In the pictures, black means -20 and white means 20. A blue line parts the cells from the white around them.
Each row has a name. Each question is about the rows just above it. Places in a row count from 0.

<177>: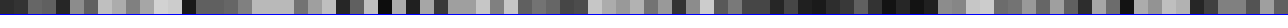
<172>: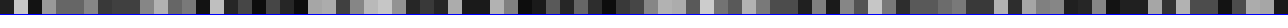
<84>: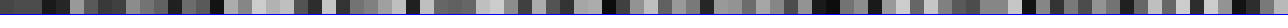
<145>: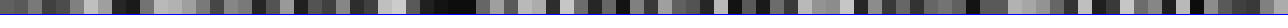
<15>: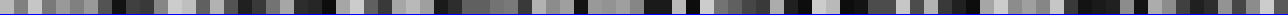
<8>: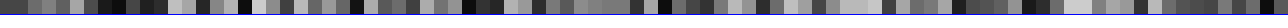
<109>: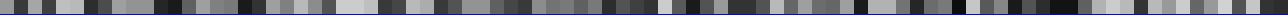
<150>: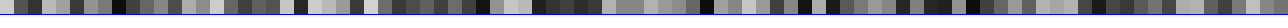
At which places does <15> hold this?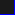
31 46 47 78
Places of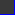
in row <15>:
10 18 27 37 54 67 76
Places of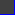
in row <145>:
3 23 26 88
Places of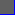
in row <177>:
3 6 14 15 25 37 61 76 91
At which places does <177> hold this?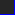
4 24 55 64 85
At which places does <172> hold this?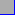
23 32 48 89

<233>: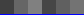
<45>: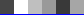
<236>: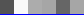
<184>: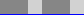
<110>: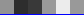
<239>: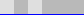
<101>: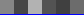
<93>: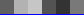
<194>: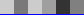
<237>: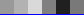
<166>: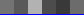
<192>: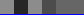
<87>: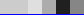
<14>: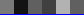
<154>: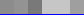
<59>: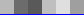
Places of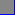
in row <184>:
0 1 3 4
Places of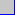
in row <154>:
3 4
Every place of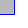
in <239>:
1 3 4 5
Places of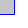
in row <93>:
2

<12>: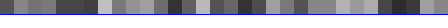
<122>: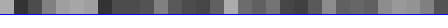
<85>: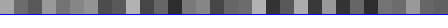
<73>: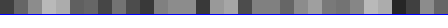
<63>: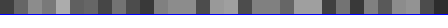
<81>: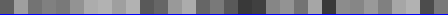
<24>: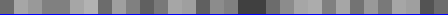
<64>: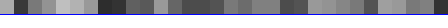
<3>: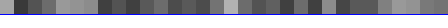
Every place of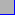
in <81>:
7 9 29
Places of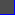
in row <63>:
9 14 17 30
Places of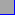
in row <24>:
1 5 12 21 24 28
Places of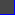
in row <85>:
10 15
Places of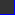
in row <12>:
12 17
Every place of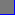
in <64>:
2 16 25 29

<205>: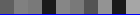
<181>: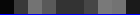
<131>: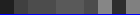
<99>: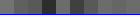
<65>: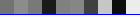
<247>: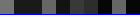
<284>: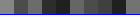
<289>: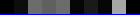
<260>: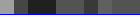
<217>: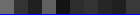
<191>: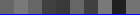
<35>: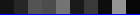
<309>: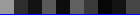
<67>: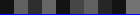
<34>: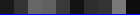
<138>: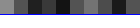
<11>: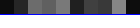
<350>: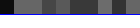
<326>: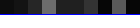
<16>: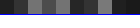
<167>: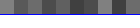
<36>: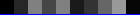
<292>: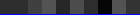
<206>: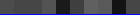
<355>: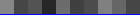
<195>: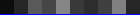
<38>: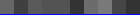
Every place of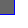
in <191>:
0 2 5
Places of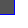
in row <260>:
4 5 8 9
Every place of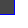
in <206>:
1 2 9
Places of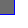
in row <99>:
4 7 9
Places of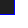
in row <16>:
0 8

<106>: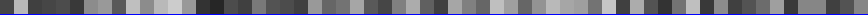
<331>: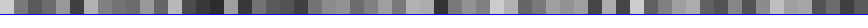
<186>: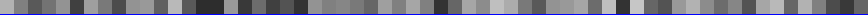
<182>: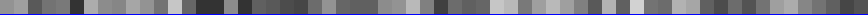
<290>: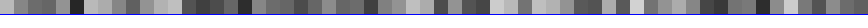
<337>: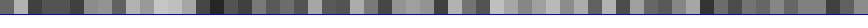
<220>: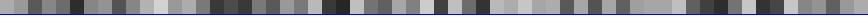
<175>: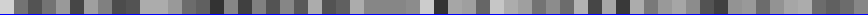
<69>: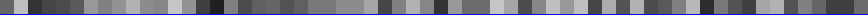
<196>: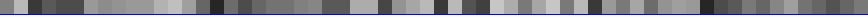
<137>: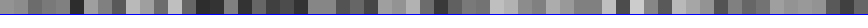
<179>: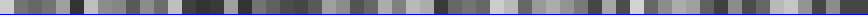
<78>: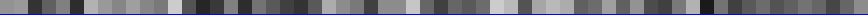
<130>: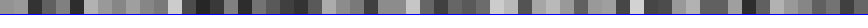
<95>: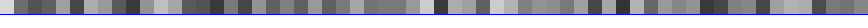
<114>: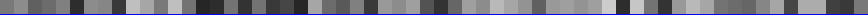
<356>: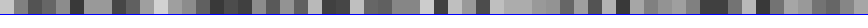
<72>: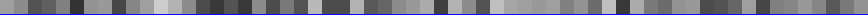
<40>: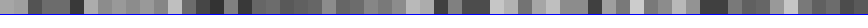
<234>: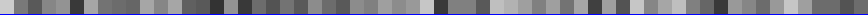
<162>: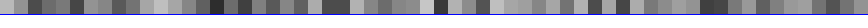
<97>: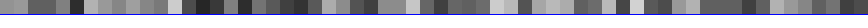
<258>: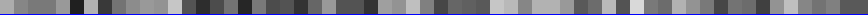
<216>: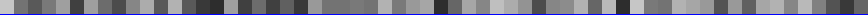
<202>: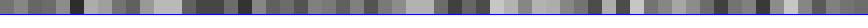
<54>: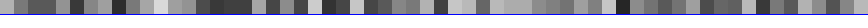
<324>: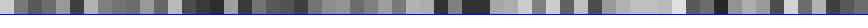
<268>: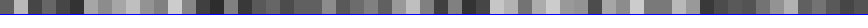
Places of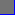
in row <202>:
0 8 41 46 52 60
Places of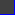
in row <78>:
20 26 31 47 52
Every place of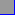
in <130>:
1 7 40 42 48 56
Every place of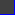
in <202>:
32 51

